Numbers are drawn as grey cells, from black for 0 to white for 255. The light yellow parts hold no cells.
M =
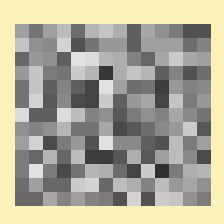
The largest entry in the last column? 181
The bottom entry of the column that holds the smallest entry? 203
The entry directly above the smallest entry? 159
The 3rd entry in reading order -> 159
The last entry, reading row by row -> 123
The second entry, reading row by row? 116
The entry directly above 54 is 181
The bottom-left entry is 103
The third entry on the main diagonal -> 144
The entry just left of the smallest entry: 203
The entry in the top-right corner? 82
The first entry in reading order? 159
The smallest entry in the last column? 74
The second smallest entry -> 54
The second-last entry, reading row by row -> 144
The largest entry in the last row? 211
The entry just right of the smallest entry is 123
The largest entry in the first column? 219
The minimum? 48
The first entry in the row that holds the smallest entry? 123
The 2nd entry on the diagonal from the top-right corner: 109
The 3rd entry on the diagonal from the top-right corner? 203

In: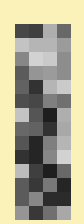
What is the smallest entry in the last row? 56
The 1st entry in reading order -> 71
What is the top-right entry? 104
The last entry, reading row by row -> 168
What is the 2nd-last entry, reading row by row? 112
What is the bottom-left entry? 149
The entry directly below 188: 91
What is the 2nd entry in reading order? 63
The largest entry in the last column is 210
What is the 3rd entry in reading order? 174

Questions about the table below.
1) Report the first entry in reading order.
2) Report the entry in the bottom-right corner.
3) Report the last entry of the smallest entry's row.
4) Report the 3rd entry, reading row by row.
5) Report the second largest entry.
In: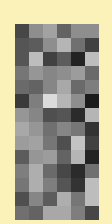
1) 71
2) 71
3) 27
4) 162
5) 195

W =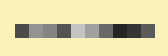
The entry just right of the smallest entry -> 53
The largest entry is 196

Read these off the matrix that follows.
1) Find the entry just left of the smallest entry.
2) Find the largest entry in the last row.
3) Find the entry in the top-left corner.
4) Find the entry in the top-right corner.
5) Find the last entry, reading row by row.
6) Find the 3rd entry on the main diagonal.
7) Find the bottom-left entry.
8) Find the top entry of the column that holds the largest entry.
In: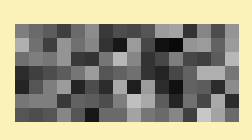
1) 17
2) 199
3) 126
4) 148
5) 106
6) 118
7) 85
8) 134

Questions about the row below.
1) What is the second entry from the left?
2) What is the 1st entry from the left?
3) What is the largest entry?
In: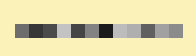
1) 55
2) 109
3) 195

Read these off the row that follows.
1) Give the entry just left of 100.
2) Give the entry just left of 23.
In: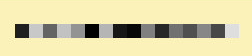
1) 200
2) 181

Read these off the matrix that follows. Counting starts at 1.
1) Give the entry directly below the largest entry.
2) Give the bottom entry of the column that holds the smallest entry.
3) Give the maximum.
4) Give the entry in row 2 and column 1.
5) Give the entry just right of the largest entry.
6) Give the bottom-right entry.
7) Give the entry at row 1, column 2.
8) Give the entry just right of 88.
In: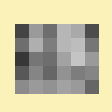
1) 125
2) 139
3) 196
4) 110
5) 154
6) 102
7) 154
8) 133

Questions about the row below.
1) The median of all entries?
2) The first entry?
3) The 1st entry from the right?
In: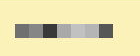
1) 134
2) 112
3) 86

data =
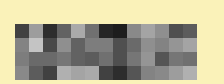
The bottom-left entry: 137
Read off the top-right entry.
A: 92
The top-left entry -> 65
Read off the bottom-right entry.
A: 176
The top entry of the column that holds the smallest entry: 29
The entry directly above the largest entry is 157
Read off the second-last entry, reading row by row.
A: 157
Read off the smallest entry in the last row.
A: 45
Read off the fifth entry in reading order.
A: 170
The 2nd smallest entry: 37
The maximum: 196
